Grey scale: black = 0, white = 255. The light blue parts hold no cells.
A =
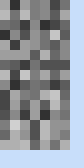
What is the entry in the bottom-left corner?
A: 176
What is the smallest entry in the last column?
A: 81
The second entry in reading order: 49
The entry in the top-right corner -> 115
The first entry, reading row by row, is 167
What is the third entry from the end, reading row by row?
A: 167
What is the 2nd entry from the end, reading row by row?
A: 115
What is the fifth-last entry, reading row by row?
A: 185
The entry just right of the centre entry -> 167
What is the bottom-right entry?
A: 176
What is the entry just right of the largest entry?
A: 158
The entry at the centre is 125
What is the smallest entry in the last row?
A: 104
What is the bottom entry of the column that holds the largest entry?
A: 176
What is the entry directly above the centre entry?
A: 115
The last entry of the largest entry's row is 147
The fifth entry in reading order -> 137
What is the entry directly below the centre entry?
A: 115
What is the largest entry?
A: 208
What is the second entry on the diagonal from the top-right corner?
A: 92
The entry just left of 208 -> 125

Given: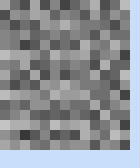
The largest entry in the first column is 196
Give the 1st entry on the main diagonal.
166
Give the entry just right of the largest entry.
175
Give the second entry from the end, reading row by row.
133
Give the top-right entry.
187
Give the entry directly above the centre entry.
111
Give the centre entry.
78
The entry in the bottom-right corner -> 78
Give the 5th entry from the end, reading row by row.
145
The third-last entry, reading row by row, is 145
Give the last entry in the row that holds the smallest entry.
155
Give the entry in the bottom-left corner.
166
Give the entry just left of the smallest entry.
122
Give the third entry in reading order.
78
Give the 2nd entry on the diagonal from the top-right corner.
145
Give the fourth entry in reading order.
166
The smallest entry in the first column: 78
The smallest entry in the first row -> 67
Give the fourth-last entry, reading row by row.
88
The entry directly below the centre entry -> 175
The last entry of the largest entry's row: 67
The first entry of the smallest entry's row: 145
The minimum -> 56

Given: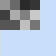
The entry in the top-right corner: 53
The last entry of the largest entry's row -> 201
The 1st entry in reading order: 149
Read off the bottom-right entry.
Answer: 117

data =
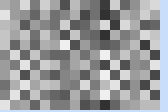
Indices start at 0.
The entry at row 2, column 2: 90
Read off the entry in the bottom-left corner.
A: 227
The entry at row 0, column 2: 217
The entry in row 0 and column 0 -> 175
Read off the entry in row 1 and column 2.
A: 145
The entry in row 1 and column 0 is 227
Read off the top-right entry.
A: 217
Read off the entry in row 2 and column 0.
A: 187
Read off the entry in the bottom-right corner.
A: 187
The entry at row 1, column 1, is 156
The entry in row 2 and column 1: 175
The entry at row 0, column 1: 156

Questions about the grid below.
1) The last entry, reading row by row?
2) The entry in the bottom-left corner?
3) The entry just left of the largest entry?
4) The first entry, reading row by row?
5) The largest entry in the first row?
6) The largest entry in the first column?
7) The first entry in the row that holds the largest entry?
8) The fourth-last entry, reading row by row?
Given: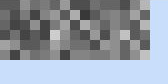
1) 193
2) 132
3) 68
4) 90
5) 182
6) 162
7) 78
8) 143

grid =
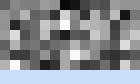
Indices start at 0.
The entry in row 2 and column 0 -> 147
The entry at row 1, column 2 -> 179
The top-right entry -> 147
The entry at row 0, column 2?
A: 127
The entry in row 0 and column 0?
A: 97
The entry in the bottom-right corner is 136
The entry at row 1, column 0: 147
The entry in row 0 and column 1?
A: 136
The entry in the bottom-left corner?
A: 179
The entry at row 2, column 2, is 97
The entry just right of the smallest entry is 20
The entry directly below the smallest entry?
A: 209
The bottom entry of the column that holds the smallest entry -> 168
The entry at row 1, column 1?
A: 127

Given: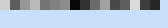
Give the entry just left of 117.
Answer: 186
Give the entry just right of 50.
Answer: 106
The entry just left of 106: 50
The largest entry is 219

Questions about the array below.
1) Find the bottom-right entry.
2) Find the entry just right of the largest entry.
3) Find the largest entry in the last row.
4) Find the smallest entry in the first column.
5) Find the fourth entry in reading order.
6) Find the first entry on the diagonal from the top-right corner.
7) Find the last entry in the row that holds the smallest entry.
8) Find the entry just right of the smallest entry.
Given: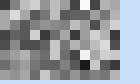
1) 179
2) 69
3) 199
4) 58
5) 208
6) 167
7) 58
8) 199
